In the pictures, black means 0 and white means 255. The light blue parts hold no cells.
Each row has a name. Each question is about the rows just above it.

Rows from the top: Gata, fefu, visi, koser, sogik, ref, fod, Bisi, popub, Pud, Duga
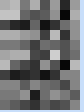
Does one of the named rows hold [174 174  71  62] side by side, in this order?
yes
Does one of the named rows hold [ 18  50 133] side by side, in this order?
yes
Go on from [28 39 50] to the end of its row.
[ 18  50 133 133]
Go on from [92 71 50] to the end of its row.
[ 92  71  82 133]
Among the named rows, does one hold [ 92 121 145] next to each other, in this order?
no
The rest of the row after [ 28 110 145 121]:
[92]
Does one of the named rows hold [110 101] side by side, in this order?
yes

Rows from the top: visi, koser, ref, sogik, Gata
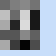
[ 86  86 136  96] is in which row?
sogik
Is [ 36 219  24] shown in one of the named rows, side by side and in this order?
yes

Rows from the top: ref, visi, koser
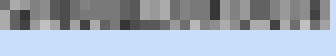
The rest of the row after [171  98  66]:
[153 192 162  77 162  66 171  98 121  54  77  89  89 110 153 110 183 130
 141 171 141  89 171 171  66 171 110 192 110 162]
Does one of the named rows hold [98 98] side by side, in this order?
yes
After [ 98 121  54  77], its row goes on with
[ 89  89 110 153 110 183 130 141 171 141  89 171 171  66 171 110 192 110
 162]
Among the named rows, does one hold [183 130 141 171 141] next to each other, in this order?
yes
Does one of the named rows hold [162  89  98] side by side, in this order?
no
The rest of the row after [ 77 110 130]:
[121 121 121  98  89 162 153 171 110 130 121 121  54 153 130 153  98  98
 130 153 130 141  77 141]

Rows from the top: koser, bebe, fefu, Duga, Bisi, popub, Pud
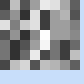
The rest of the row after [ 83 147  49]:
[137 254 158 158 137]
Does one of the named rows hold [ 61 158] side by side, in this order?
yes
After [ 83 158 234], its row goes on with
[224 168  95]

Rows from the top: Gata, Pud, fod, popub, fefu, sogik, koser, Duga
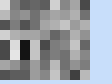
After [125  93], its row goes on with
[102  93 208 135 165  73]
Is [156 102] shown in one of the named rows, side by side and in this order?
no
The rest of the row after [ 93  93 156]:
[135 196 125  64 185]
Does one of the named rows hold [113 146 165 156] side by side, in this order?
yes
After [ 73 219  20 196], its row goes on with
[ 73 125 135 196 102]
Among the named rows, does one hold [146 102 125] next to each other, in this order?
yes

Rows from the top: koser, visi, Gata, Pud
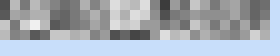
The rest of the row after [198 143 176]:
[155 143 131 155 209 176]
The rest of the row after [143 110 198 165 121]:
[165 121 165 110 165]
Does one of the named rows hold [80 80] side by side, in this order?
no

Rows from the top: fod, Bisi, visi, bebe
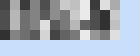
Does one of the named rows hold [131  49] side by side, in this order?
no
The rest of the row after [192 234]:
[ 59 223 171]
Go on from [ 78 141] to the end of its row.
[202 192 234  59 223 171]
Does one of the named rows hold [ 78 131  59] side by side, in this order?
no

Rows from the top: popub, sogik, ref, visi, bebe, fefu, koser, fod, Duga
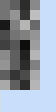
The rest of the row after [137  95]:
[ 33 181]
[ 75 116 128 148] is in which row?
visi
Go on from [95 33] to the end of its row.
[181]
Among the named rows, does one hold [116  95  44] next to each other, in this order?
yes
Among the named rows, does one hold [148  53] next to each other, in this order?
yes
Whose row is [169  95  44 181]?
Duga

